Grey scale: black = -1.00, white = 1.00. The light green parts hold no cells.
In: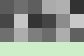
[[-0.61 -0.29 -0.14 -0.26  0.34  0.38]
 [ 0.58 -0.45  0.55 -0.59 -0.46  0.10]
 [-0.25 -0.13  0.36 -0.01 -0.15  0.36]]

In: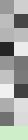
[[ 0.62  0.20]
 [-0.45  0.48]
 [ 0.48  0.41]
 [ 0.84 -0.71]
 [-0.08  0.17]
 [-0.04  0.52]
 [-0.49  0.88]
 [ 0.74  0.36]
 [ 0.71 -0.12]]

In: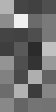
[[-0.38  0.41 -0.46 -0.49]
 [-0.04  0.10  0.88 -0.16]
 [-0.05 -0.47 -0.48 -0.39]
 [ 0.51 -0.51 -0.30 -0.66]
 [ 0.20  0.16 -0.38 -0.60]
 [-0.22  0.01 -0.43  0.37]
 [ 0.05 -0.15  0.40 -0.53]
 [-0.10  0.07 -0.21 -0.09]]

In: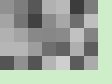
[[-0.03  0.14 -0.02 -0.32  0.39  0.45 -0.53]
 [ 0.50  0.29 -0.08 -0.49  0.09  0.31 -0.14]
 [ 0.03  0.39  0.29  0.07  0.06  0.08  0.51]
 [-0.26  0.43  0.43  0.23 -0.13 -0.22  0.37]
 [ 0.34 -0.34  0.13 -0.34  0.41  0.62 -0.29]]

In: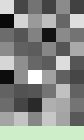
[[-0.49  0.73 -0.45 -0.10 -0.48  0.09]
 [ 0.75 -0.93  0.66  0.21  0.49 -0.20]
 [-0.10 -0.15 -0.33  0.02 -0.86  0.08]
 [ 0.33  0.09 -0.24 -0.28  0.06 -0.33]
 [-0.33  0.68  0.12 -0.19 -0.28  0.73]
 [-0.45 -0.90  0.13  1.00  0.26 -0.25]
 [-0.23 -0.23 -0.36 -0.33 -0.09  0.51]
 [-0.09 -0.15 -0.46 -0.68  0.37  0.32]
 [-0.31  0.29  0.53  0.05  0.56  0.29]]

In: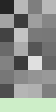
[[ 0.44 -0.71  0.44 -0.01]
 [ 0.05  0.28 -0.53  0.25]
 [-0.06 -0.48  0.54 -0.05]
 [-0.12 -0.17  0.35 -0.33]
 [-0.21  0.02 -0.53  0.76]
 [ 0.20 -0.07  0.08  0.16]
 [-0.01 -0.39  0.42  0.38]]

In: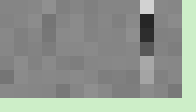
[[ 0.05  0.04  0.04  0.06  0.13  0.00  0.04  0.00  0.04  0.04  0.04  0.65
   0.07]
 [ 0.09  0.03  0.05  0.10 -0.08  0.04  0.09  0.02  0.06  0.00  0.08 -0.70
   0.04]
 [ 0.02  0.07  0.00  0.05 -0.07  0.08  0.09  0.03  0.05  0.04  0.12 -0.65
   0.01]
 [-0.01  0.06  0.00  0.03 -0.02  0.07  0.07  0.08  0.04  0.04  0.06 -0.31
   0.03]
 [ 0.06  0.02  0.10  0.02  0.08  0.01 -0.01  0.05  0.06  0.07  0.06  0.32
   0.07]
 [ 0.06 -0.08  0.09  0.06  0.07  0.06  0.08  0.06 -0.01  0.00 -0.03  0.29
   0.01]
 [-0.06  0.07  0.06  0.05  0.04 -0.06  0.05  0.12  0.07 -0.01 -0.01  0.09
   0.04]]

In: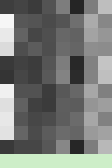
[[ 0.49 -0.51 -0.47 -0.54 -0.35 -0.02 -0.71 -0.02]
 [ 0.06  0.93 -0.32 -0.34 -0.41 -0.34 -0.13  0.34]
 [ 0.18  0.83 -0.22 -0.45 -0.38 -0.19 -0.23  0.28]
 [ 0.10  0.72 -0.39 -0.28 -0.39 -0.16 -0.21  0.11]
 [ 0.54 -0.55 -0.49 -0.53 -0.33 -0.02 -0.69  0.01]
 [ 0.50 -0.59 -0.45 -0.52 -0.30  0.03 -0.66  0.03]
 [ 0.00  0.88 -0.36 -0.36 -0.53 -0.31 -0.19  0.31]
 [ 0.24  0.75 -0.24 -0.50 -0.54 -0.26 -0.28  0.17]
 [ 0.01  0.81 -0.33 -0.44 -0.40 -0.27 -0.16  0.31]
 [ 0.27  0.77 -0.21 -0.41 -0.28 -0.16 -0.21  0.21]
 [ 0.44 -0.55 -0.45 -0.45 -0.32  0.06 -0.70 -0.02]]
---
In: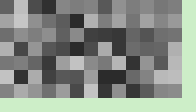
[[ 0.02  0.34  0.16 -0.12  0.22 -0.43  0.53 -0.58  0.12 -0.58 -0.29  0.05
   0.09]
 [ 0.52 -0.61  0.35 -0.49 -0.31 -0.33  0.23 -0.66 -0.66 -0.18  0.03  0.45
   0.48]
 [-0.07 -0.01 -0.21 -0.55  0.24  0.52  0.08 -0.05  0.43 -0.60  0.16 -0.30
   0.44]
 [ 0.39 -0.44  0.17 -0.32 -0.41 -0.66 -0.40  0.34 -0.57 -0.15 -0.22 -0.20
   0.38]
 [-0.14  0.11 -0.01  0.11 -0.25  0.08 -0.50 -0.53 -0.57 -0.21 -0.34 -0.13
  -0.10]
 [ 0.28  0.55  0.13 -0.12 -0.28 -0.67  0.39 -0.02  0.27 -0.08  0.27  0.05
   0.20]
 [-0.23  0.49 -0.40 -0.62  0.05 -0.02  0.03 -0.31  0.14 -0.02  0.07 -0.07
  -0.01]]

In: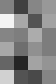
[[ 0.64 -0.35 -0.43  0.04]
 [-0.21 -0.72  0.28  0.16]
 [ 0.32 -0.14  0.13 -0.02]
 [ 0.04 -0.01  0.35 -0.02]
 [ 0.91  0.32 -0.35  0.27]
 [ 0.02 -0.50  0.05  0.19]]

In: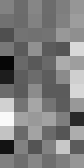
[[ 0.01 -0.14  0.06 -0.14 -0.01  0.18]
 [-0.85  0.02 -0.34  0.02  0.57 -0.29]
 [ 0.53 -0.17  0.28 -0.17 -0.33  0.36]
 [ 0.96  0.27  0.20  0.27 -0.01 -0.69]
 [ 0.64 -0.09  0.30 -0.09 -0.28  0.19]
 [-0.15 -0.29  0.10 -0.29 -0.29  0.69]
 [-0.77 -0.27 -0.15 -0.27  0.09  0.62]
 [-0.95 -0.18 -0.30 -0.18  0.35  0.24]
 [-0.06 -0.29  0.14 -0.29 -0.33  0.70]
 [-0.38 -0.10 -0.11 -0.10  0.19  0.12]
 [-0.11 -0.16  0.02 -0.16  0.01  0.23]
 [ 0.02 -0.15  0.05 -0.15 -0.01  0.18]]

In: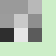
[[-0.64  0.80 -0.29]
 [ 0.22  0.58  0.12]
 [ 0.21  0.21  0.44]]

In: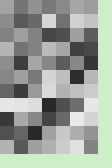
[[ 0.40 -0.31  0.25  0.38  0.60  0.76  0.02]
 [-0.37 -0.21 -0.68  0.26  0.57  0.36  0.16]
 [-0.55  0.32  0.07 -0.47 -0.18  0.83  0.66]
 [ 0.80  0.78  0.73 -0.68 -0.38 -0.14  0.81]
 [-0.21 -0.53  0.20  0.71  0.40  0.50  0.59]
 [ 0.05  0.25 -0.06  0.66  0.49 -0.65  0.43]
 [ 0.11 -0.52  0.30  0.05 -0.27  0.07 -0.57]
 [ 0.42 -0.10  0.03  0.46  0.30 -0.49 -0.43]
 [ 0.02  0.25  0.02 -0.44 -0.38  0.25 -0.28]
 [ 0.10 -0.30 -0.18  0.68 -0.11  0.64  0.53]
 [ 0.28 -0.08  0.14 -0.06  0.08  0.30  0.23]]

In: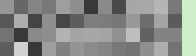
[[-0.27  0.63 -0.56  0.24  0.01  0.16  0.09  0.04 -0.06 -0.09  0.12  0.36
  -0.10]
 [-0.10 -0.56  0.08  0.11  0.40  0.29  0.31  0.29  0.14  0.49 -0.23  0.03
   0.02]
 [-0.32  0.35 -0.47  0.12 -0.45 -0.27 -0.01 -0.03 -0.07  0.19 -0.14  0.29
  -0.29]
 [ 0.18 -0.19  0.04 -0.06  0.24  0.11 -0.56  0.08 -0.43  0.31  0.32  0.42
  -0.06]]

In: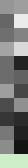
[[ 0.10 -0.84]
 [-0.06 -0.74]
 [-0.58 -0.66]
 [-0.40  0.13]
 [ 0.24 -0.45]
 [-0.15 -0.23]
 [-0.15 -0.73]
 [ 0.29  0.70]
 [-0.13  0.03]
 [-0.20  0.84]
 [ 0.18  0.24]]
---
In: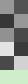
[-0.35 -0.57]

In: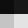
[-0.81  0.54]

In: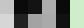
[-0.92  0.33]

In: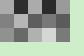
[ 0.21 -0.06  0.39]

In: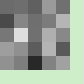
[-0.12 -0.03 -0.12  0.13  0.14]

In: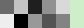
[ 0.70 -0.35]
